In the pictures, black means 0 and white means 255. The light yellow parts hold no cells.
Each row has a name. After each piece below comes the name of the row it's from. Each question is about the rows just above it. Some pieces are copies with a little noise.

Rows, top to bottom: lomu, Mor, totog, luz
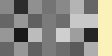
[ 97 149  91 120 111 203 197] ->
Mor
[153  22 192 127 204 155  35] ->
totog
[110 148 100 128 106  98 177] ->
luz

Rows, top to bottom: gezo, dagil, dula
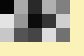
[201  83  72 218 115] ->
dula
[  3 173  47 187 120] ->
gezo

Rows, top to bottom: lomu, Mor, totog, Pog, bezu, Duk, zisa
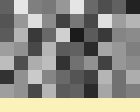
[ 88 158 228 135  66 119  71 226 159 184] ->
Mor
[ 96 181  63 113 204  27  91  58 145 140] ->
totog
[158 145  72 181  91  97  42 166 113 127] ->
zisa

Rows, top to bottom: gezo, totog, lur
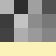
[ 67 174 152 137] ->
lur
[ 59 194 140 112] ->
totog
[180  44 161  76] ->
gezo

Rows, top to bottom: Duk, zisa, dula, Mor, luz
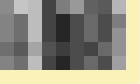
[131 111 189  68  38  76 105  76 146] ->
dula
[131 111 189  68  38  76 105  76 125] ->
zisa
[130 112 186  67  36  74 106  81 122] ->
zisa

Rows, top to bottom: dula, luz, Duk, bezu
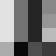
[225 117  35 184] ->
Duk
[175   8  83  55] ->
bezu

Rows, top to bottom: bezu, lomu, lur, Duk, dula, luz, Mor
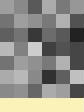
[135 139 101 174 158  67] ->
Mor
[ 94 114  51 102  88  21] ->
lur
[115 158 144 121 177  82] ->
lomu
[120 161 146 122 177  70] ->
dula

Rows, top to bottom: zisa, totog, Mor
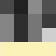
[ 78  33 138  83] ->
zisa
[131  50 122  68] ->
totog

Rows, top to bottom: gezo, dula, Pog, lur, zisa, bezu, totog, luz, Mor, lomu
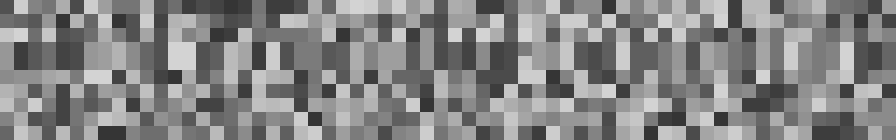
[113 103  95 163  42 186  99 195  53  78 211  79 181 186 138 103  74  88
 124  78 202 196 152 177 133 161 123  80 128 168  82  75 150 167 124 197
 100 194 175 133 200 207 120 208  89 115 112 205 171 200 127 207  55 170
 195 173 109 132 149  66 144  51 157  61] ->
dula
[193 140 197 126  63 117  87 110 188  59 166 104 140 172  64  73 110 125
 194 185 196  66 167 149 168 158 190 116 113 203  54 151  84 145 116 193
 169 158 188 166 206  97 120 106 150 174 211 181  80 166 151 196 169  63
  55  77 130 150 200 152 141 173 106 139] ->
luz
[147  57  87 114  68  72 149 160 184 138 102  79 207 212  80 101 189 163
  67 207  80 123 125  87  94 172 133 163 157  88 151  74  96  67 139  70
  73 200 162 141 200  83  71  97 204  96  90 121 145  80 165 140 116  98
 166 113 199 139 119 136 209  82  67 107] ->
zisa
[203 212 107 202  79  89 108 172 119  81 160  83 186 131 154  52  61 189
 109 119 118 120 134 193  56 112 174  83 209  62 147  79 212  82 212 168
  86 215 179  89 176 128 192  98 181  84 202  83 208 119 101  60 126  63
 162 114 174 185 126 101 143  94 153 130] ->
Pog

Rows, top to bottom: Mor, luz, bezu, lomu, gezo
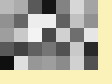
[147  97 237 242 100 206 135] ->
luz
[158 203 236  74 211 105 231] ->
bezu
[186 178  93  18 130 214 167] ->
Mor
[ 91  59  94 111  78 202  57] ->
lomu

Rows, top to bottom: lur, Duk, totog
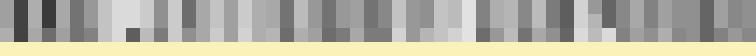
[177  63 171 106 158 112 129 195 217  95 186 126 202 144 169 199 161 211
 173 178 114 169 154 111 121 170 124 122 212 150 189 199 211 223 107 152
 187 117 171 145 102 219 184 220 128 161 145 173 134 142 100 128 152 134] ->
totog
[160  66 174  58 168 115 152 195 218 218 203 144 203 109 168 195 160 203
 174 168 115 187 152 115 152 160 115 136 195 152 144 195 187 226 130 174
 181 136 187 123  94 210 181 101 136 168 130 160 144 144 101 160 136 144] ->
Duk
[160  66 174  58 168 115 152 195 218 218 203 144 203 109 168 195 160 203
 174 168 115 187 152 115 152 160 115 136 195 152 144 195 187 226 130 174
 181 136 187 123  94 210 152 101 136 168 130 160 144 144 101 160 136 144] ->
lur

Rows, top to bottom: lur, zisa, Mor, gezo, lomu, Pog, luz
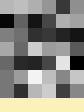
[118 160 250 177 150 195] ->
Pog
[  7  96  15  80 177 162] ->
zisa
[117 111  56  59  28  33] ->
Mor
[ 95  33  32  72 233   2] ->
lomu
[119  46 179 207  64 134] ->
luz

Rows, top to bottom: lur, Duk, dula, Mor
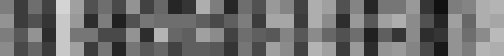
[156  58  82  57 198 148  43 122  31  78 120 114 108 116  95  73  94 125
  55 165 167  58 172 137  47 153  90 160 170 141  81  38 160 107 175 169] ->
Duk
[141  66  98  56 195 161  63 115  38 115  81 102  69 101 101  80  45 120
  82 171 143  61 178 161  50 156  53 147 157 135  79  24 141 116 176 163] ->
Mor
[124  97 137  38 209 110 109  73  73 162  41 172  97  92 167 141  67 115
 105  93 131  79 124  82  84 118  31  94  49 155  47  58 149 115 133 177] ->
dula

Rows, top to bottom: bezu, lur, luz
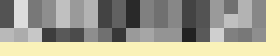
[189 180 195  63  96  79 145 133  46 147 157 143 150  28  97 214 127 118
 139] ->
luz
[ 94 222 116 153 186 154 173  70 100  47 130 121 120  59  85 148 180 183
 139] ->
lur

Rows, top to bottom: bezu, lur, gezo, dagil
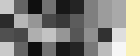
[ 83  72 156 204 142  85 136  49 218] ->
gezo
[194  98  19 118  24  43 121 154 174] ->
bezu

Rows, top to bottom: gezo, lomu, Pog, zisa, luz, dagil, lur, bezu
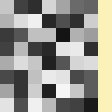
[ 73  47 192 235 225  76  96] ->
dagil
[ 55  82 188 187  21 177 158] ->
Pog
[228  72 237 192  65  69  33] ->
bezu
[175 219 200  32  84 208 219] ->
luz

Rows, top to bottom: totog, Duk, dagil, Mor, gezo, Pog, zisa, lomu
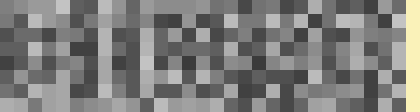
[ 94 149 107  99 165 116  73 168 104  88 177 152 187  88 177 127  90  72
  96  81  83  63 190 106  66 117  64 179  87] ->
Pog
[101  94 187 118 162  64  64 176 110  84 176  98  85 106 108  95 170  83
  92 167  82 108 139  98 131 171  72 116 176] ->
Mor

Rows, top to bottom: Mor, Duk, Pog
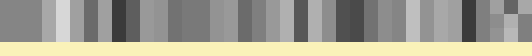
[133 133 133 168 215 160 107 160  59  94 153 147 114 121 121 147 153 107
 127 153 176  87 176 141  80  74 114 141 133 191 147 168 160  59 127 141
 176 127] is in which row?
Duk
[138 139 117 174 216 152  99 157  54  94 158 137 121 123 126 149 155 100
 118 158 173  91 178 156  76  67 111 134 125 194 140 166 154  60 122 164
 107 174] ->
Mor

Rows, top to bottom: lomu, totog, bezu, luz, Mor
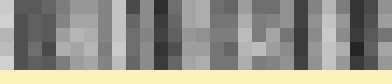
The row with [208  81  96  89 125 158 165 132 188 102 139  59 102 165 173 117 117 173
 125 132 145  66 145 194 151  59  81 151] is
Mor
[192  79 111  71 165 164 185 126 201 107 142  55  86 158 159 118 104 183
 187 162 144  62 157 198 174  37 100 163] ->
luz
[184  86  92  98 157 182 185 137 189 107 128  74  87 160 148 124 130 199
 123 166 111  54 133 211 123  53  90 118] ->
bezu
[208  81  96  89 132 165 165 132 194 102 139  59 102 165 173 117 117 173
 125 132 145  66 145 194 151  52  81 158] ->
totog

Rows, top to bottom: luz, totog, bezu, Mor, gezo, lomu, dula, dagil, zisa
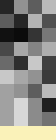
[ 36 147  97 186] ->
luz
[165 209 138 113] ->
zisa
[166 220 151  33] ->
dagil
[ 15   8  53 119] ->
bezu

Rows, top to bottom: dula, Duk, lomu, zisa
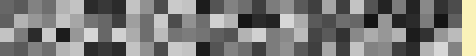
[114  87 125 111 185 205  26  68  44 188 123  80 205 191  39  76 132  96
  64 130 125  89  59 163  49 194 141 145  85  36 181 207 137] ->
zisa
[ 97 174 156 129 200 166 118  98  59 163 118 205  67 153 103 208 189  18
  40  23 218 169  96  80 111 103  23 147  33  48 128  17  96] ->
Duk
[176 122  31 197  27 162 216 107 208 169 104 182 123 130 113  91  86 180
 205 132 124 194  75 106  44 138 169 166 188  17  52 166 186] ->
lomu

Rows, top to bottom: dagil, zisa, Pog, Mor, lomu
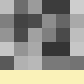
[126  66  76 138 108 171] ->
zisa
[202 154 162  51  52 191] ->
Mor
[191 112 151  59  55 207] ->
dagil
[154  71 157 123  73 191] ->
Pog

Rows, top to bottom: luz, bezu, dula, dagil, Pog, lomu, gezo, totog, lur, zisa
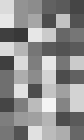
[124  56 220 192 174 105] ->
zisa
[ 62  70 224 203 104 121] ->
dula
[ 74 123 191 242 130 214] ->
totog
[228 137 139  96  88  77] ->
luz

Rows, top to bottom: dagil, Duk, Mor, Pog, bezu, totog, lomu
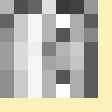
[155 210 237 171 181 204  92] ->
bezu
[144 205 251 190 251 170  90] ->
lomu
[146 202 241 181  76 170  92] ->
totog

